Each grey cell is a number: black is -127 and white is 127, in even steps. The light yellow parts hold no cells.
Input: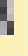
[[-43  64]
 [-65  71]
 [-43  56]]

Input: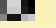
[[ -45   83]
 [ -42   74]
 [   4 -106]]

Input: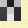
[[ 64 -96]
 [-65  74]
 [-68 100]]

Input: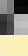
[[ 22  -3]
 [ 16  -7]
 [-71 -47]]

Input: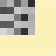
[[ 22  52]
 [-51 -46]
 [ 67  65]]

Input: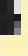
[[-97 -86]
 [-97 -85]
 [-92 -93]]
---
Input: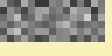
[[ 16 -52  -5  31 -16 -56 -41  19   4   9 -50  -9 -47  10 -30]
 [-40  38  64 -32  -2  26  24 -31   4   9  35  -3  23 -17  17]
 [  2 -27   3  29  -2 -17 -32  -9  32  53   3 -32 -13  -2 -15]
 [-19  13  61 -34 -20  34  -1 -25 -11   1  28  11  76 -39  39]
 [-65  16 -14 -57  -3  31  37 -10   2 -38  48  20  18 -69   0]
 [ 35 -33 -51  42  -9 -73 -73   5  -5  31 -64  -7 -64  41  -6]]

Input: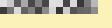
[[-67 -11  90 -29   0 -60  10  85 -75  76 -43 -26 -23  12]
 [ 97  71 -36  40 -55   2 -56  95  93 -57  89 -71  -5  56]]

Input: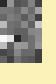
[[-28 -62 -14 -34 -39 -64]
 [-56 -42   7 -22 -21 -62]
 [ 61 -33  26  23 -15  23]
 [120 100 -89 -31 -15  13]
 [ -2 -16 -30 -30   6  10]
 [ 59 -14 -20   9 -30  73]
 [-24  -1 -11 -35  -5 -62]
 [ -7  -9 -22   9 -18  34]
 [-85  22 -44 -35   2 -61]]

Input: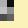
[[ -51  -29]
 [  65   14]
 [  47 -112]]

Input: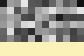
[[ -29   10  -30  -58   50  -82   57   94  -36   34  -57  -46]
 [ -25   93  -64  -51  -85   19   26    8  -32  -21  -63  -28]
 [  25   57   10   86   96   18  -54   71   40    8   58   42]
 [  15   39   23  -51  -59   49   28  -18  -98  -54  -62  -57]
 [  31   88  -45   21  -35   37   61   97   50   40   57   99]
 [-100   30   19  102  -40  -43  -68  -26   26  -38  -14 -111]]

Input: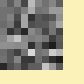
[[-87 -47 -28 -65 -33 -32  67  24 -37]
 [-13 -38   5 -71 -73 -17 -46 -80 -99]
 [-18 -39 -63 -12  88 -12  -3  75  52]
 [ 16  15  10  15 -79 -19 -74 -98 -41]
 [  5  37  68   9  -3   3  -7 -64 -36]
 [ -5 -75 -44 -88   9 -11 -56 -10 -58]
 [-20  -7 -69  37 -49 -40 -38  -7  38]
 [-14   2 -51  37 -76 -39 -49 -39  16]
 [-14 -14 -29   0  44 -12  -7  27  26]
 [ -3 -34   4 -55  59   5 -14   5 -32]]
